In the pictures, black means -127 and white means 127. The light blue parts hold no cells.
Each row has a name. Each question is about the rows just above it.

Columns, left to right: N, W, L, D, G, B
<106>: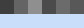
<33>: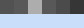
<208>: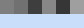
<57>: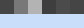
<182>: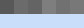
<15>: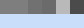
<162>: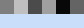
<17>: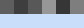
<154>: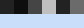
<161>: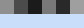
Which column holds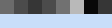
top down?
G
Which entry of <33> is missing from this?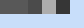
[-45]
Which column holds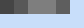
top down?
N
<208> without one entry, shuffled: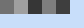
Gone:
[7]
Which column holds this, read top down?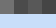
L
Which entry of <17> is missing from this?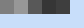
[-33]

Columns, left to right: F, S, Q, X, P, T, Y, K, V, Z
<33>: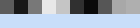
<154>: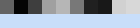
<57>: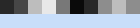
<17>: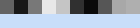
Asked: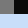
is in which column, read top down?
T
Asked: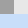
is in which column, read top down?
X

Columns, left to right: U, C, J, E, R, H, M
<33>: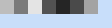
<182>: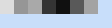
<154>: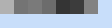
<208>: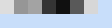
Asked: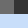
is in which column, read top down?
E
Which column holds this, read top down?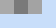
J
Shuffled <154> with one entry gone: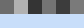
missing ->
[2]
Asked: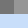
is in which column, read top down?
C
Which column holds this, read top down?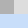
U
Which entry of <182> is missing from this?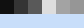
[41]
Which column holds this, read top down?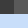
H

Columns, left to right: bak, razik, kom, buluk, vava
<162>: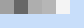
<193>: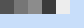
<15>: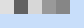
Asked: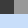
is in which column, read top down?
buluk
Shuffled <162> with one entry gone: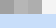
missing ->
[-24]
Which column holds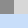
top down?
kom

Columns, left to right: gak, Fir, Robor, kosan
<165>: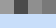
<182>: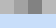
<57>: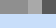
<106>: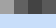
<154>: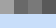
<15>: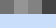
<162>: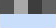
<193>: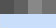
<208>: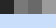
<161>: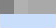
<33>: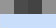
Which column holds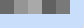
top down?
Fir
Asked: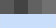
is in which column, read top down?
kosan
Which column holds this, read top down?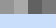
Fir
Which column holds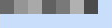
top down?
Fir
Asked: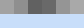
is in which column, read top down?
Fir
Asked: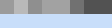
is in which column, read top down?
gak
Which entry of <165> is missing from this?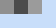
[-6]

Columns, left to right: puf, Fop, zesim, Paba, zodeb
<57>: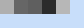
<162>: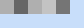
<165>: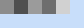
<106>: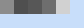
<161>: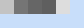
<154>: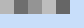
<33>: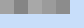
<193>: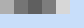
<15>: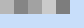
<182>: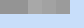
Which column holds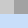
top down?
Paba
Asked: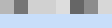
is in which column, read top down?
zodeb
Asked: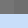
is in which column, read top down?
Fop

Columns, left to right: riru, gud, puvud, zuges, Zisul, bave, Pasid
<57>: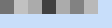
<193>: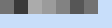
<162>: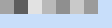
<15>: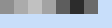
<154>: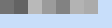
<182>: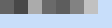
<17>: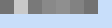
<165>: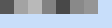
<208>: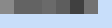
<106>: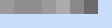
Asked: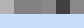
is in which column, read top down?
bave
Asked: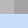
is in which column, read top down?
zuges
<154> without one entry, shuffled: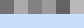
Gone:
[51]
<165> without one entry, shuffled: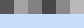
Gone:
[21]
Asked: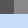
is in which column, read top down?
riru
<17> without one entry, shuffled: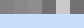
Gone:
[-6]

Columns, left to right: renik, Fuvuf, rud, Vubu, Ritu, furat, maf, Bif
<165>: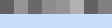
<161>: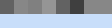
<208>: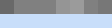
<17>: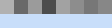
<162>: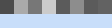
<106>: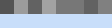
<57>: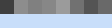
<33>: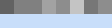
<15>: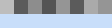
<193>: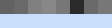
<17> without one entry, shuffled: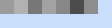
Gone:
[-22]
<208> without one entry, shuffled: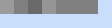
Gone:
[-8]
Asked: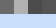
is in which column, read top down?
renik
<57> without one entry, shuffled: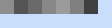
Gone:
[-14]

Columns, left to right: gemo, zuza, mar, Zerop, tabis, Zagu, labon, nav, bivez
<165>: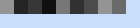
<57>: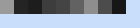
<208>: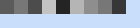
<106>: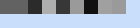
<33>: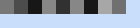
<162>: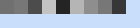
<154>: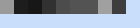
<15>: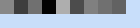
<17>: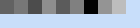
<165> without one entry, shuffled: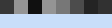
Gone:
[-21]
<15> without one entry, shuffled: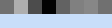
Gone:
[-66]
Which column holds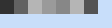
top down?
Zagu
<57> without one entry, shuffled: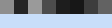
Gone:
[-59]
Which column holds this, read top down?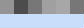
nav

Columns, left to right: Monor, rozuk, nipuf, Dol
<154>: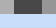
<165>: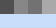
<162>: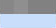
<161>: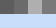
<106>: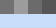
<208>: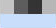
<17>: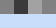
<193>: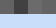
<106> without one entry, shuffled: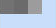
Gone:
[-41]
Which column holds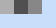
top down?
Monor
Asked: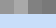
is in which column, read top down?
Dol
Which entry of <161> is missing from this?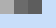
[-6]
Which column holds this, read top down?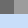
rozuk
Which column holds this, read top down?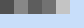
Monor

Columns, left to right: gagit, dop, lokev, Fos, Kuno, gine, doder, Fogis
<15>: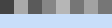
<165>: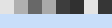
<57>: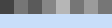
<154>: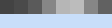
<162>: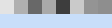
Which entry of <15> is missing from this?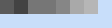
[34]
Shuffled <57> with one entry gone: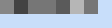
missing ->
[27]
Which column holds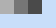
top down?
dop
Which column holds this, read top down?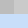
gine
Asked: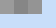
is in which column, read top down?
doder
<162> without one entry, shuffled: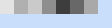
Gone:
[20]

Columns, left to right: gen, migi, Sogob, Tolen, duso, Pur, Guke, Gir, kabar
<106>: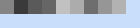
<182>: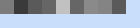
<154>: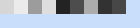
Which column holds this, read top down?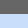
Tolen
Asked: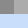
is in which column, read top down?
Guke
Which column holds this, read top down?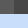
kabar
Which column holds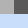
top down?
kabar
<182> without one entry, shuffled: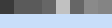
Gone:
[-4]

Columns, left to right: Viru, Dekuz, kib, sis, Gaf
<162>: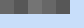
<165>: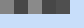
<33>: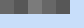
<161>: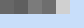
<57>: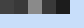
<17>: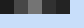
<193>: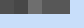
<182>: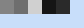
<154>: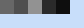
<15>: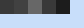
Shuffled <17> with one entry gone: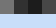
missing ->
[-92]
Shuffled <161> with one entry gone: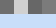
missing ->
[-32]
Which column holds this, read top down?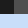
Viru
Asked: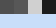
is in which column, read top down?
Gaf

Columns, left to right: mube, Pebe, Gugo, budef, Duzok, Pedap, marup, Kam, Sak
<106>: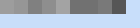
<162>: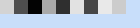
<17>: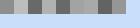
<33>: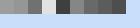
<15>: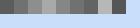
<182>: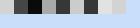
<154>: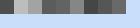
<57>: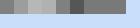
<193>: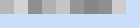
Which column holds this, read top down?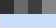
Duzok
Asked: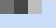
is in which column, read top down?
Pebe

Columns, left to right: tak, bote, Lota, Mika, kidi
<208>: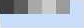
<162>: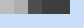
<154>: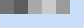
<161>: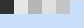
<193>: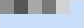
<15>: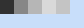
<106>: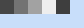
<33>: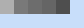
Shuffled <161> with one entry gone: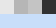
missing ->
[95]
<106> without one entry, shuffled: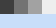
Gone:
[-57]
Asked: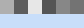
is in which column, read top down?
bote
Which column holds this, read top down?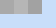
Lota
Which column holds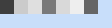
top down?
Mika

